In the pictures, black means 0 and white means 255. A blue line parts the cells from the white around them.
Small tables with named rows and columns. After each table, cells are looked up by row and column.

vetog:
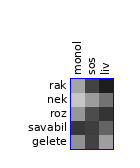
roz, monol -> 151
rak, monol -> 165
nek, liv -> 114
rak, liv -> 30
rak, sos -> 67
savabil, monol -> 55
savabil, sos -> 62
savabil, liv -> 100
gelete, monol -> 145
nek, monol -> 198
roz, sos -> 76
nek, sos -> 156
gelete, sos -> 66
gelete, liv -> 158
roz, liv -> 52
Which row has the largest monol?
nek

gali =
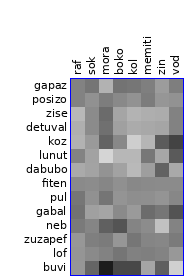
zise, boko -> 165
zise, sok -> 139
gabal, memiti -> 108
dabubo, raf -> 170
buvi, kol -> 72
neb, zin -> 193
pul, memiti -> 143
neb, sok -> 133
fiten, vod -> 139
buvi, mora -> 28
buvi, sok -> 101
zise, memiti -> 174
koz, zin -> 91
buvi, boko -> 72
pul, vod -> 135
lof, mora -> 130
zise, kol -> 179
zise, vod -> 130
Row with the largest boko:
lunut

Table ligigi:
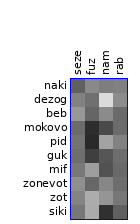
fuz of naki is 137
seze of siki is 119
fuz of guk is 63
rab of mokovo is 107
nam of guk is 86
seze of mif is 120
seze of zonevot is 143
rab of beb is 106
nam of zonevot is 135
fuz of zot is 172
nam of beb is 139
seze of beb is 152
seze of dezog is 130

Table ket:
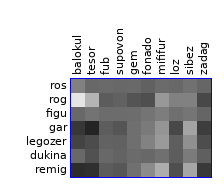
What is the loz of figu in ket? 111
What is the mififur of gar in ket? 149
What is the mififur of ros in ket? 107
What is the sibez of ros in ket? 113
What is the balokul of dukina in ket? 104
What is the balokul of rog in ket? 229
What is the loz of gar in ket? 72
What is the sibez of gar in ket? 164
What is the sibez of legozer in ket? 144

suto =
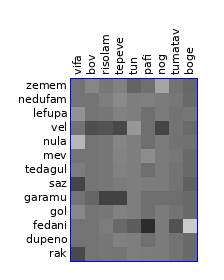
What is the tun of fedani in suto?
93
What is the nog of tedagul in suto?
123
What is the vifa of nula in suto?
183
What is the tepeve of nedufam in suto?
138
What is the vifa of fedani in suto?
115
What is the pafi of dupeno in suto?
111
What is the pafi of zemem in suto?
111
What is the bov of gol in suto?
116

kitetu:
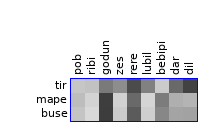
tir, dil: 66
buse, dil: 162
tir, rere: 75
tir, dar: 105
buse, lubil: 207
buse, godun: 61
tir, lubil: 129
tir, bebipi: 203
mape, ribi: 211
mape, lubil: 213
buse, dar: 164
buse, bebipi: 135
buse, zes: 203
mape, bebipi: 124
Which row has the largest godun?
tir

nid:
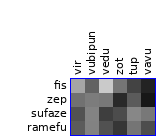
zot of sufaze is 76
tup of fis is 67
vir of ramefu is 91
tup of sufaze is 135
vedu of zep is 120
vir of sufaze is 82
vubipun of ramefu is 130

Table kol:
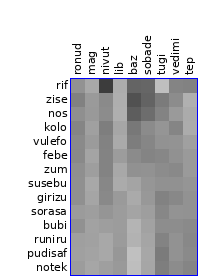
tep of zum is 154
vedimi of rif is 132
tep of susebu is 149
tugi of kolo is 149
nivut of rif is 60
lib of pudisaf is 151
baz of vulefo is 125
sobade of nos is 109
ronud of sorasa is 155

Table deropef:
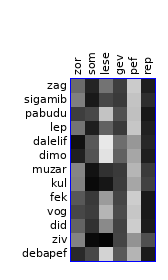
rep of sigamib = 46
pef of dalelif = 151
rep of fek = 25
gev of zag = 62
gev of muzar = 58
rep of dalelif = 39
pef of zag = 203
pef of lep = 198
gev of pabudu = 81
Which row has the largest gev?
dalelif

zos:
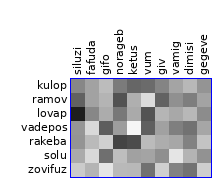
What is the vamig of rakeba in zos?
167
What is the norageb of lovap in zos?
120
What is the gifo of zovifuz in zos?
229
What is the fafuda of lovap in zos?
135
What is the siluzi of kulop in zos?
135
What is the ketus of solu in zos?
161
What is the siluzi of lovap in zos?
30

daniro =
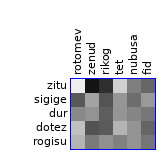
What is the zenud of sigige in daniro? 163
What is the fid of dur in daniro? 119
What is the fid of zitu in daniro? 103
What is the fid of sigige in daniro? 153
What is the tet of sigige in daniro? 150
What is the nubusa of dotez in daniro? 147
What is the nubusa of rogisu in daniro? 148
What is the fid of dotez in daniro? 101
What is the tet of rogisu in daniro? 128
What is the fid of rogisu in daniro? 117
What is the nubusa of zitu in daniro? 127
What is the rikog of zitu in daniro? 47
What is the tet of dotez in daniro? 180
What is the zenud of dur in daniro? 147
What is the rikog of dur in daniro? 94
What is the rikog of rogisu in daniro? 144
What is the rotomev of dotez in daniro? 192
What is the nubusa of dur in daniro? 133

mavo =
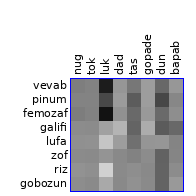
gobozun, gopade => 138
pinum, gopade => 157
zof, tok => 138
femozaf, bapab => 142
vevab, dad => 150
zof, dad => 137
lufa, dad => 157
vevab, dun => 104
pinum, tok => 131
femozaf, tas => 105
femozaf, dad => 145
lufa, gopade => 149
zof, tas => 130
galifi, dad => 180
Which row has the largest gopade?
galifi

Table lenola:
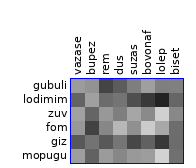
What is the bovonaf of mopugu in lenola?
157
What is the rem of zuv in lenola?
152
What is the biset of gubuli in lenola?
128
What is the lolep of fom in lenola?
168
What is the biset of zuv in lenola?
136
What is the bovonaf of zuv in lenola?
138
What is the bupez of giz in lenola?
115
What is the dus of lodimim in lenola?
116
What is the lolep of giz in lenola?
56
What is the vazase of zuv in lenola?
161
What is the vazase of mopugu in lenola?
158
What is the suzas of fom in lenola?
144
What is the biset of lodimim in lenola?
102
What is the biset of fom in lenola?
109
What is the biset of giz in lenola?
108
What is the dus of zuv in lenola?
127

